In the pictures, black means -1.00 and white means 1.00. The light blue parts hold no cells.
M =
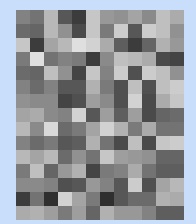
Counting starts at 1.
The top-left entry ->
0.02
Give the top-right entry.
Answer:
0.34
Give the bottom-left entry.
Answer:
0.34
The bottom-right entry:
-0.26
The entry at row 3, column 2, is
-0.53
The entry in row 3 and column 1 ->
0.55
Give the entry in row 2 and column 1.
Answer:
-0.16
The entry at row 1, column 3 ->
0.44
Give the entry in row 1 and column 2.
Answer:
-0.10
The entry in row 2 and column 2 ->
-0.21

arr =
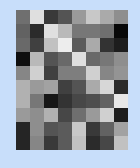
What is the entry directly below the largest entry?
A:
-0.18
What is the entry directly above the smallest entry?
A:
0.11
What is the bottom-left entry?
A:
-0.71
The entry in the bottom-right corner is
0.51
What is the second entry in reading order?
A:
0.75
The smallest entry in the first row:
-0.55
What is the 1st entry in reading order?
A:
-0.13
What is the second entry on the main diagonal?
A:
-0.66
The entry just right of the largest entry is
-0.29
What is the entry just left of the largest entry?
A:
0.51
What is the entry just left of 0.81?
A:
-0.23
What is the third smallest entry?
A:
-0.82
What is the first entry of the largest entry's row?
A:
-0.18
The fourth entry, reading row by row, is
-0.34
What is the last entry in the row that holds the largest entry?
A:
-0.77
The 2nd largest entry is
0.81
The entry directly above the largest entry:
0.45
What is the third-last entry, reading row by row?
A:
-0.66
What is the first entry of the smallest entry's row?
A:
-0.23

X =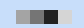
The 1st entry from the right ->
0.67
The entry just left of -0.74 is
-0.08
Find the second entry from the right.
-0.74
